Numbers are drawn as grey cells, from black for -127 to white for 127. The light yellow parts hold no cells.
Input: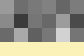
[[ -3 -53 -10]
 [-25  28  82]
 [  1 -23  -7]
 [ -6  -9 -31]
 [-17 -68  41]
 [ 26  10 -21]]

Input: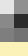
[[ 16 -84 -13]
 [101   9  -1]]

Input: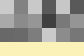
[[-38  21  -8]
 [ 71  -6  12]
 [-37 -64  74]
 [ 73  22  -2]
 [  2  11 -21]
 [ 74  41 -23]]

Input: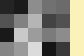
[[ -20  -46   12  -70]
 [ -14  -60   -4 -106]
 [  13   53   28   91]
 [-101    1   73   26]
 [ -91  -44 -102    5]]

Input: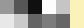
[[  69  -25]
 [ 124   -3]
 [-111  -27]
 [ -41   74]
 [  24  104]]

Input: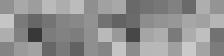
[[ 20  53 -13  -3]
 [ 46  33  63  36]
 [-21  38  44  73]
 [  1  23  -5  31]
 [ -8  19  45  56]
 [-13  13  37  55]
 [-22 -20 -56  12]
 [ 40 -28  25  68]
 [ 33 -13  57   5]
 [ 15  18  16  15]
 [ 60   8  -2 -29]
 [ 45   4   2  -5]
 [ 58 -11  -3 -24]
 [ 29 -24 -71  34]
 [ 40  -5   1  26]
 [ 17  69  46   4]]

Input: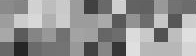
[[-19  76  95  85]
 [-13 -40  62  55]
 [ 25  71 -45  55]
 [-30 -18  73  56]
 [-29  19  91  95]
 [ 78 -38 -18 -73]
 [-22  42 -25   5]
 [-62  28  32 -61]
 [ 28  28  35  25]
 [ 73  76 -14 -11]
 [ 61  49  24 -12]
 [ 81  88   5 -20]
 [  4  76 -36 -90]
 [ 10  29  40 -23]]

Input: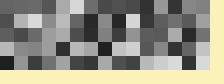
[[  1  31 -13  67  89]
 [  7 -37 -85 -26 -76]
 [-75 -15  43 -76  90]
 [ 24 -33 -38   7  77]
 [-77 -71 -35 -40  57]
 [-53  86  19  79 -61]
 [-46 -88 -66  66 -47]
 [-54   9   0 -95  41]
 [-18 -87 -83  37 -72]
 [ 87 -27 -50  55 -59]
 [ 42  59  42 -80  35]
 [-41  11  29  29 -14]
 [-21  89 -21   4 -67]
 [-24  51 -53   9  20]
 [-27 -49 -33  55 -96]]
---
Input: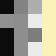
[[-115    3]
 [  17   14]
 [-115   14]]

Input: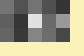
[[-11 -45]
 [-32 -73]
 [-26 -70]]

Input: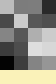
[[ 60  -3]
 [-54  75]
 [  5 -40]]

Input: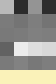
[[ 57 -84]
 [ -4 -11]
 [ -6  -4]]

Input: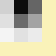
[[  81 -115]
 [  96  -20]
 [ 116   97]]

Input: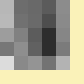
[[ 55 -18]
 [ 57 -14]
 [ 29   1]]

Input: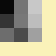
[[-119  -10]
 [ -75   -7]
 [ -18  -52]]

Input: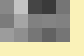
[[ 8 67]
 [-4 37]
 [28 15]]

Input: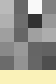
[[ 58 -23]
 [ 48 -17]
 [ 31 -25]]
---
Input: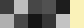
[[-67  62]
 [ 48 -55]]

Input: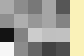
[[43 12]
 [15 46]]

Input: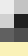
[[108  67]
 [ 81 -95]]

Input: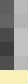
[[-32  57]
 [-27  51]]

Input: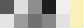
[[-39  94]
 [ 99  28]]

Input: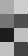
[[ 43  77]
 [-10 -48]]

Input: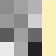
[[13 33]
 [25  8]]

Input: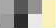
[[ 39 -41]
 [ 27 -82]]

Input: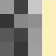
[[ 26 -62]
 [-74   8]]
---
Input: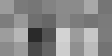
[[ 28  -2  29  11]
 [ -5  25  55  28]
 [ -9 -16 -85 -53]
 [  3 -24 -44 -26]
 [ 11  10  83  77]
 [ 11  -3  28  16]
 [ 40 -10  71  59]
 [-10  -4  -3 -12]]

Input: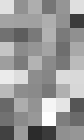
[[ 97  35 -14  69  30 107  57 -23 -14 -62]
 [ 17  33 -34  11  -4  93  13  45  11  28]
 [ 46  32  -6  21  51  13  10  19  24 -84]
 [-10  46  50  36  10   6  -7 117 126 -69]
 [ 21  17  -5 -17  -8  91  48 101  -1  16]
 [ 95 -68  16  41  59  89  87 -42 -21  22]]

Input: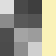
[[ 94  11 -50 -52]
 [-54 -38  36  14]
 [-65 -43  28  79]]

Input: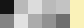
[[-107    4]
 [  57   97]
 [  92   44]
 [  58   18]
 [  67  -17]]

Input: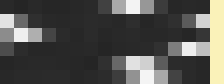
[[-86  98  12 -51 -89 -87]
 [-90 -22 111 -83 -87 -85]
 [-86 -80  47 -88 -86 -85]
 [-89 -86 -58 -88 -86 -84]
 [-89 -87 -84 -87 -87 -84]
 [-87 -86 -88 -87 -88 -88]
 [-85 -84 -84 -86 -90 -86]
 [-62 -85 -88 -90 -79 -83]
 [ 41 -87 -86 -87 -23 -66]
 [115 -81 -85 -86  97  18]
 [ 23 -89 -87 -85  80 116]
 [-67 -85 -87 -78 -35  40]
 [-88 -79 -85  -1 -84 -60]
 [-86 -36 -89 109 -85 -85]
 [-87  82 -73  63 -88 -88]]

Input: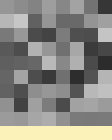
[[ 22  54  -6 -38 -32 -26 -29  17  27]
 [ 12  70  24 -50 -29  36 -49 -61  24]
 [  3 -30 -52  50 -24 -50  14  32  38]
 [ 30  21 -60  22  57 -69  23  -3  45]
 [  7 -22  -3 -15   8 -15  14 -52  16]
 [ 35 -22 -48  39  48 -82 -44  34  -5]
 [-12  20 -50 -68 -52 -44  56  37  -6]
 [-73  32  68 -56 -83  53  64  27  -5]]

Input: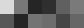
[[ 90 -40]
 [ -7 -90]
 [-90 -11]
 [-80 -18]
 [-31 -58]
 [ -5 -25]]

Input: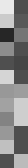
[[105  75 -89  13 -48  85  24  34   3  24  64 -48]
 [-49 -39 -10 -49 -58 -49  29  78  78 -49 -49  59]]
